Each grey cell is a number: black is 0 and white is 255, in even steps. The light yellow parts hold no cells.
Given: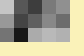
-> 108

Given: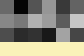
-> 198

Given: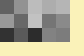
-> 138

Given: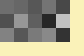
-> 193

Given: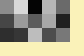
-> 32

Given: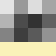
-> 97

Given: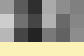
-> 134

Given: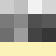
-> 88
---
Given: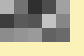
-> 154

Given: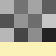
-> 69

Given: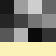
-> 178

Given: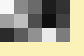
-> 145

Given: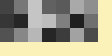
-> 60

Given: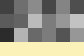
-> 124
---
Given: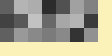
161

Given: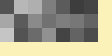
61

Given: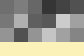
67

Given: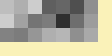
79

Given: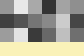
163

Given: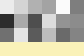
251

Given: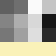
250

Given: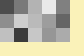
233

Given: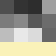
45

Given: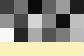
156
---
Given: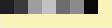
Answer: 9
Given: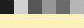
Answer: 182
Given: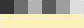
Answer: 222
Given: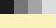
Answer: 220
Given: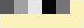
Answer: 117
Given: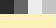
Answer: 196
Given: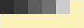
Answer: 204
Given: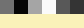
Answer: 52
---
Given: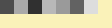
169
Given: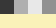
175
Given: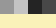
195
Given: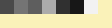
116
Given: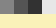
84
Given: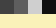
94
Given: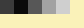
10
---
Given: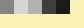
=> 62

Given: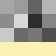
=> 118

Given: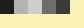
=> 109

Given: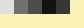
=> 18

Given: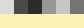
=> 198

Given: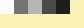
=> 73

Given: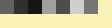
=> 207
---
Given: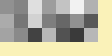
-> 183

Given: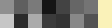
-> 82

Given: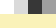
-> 159

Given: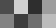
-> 188

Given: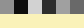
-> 105

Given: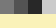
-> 203
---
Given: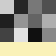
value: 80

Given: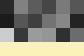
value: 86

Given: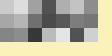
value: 141

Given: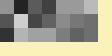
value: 186

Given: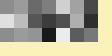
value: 72

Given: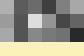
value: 168

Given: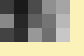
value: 165

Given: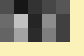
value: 86
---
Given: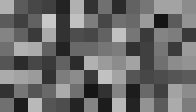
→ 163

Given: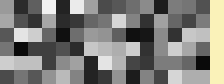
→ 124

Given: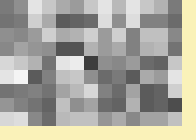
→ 199

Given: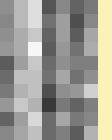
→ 135

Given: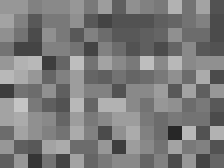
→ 115

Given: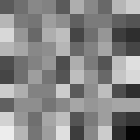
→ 104

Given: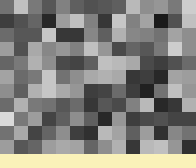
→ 150

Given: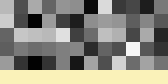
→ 71
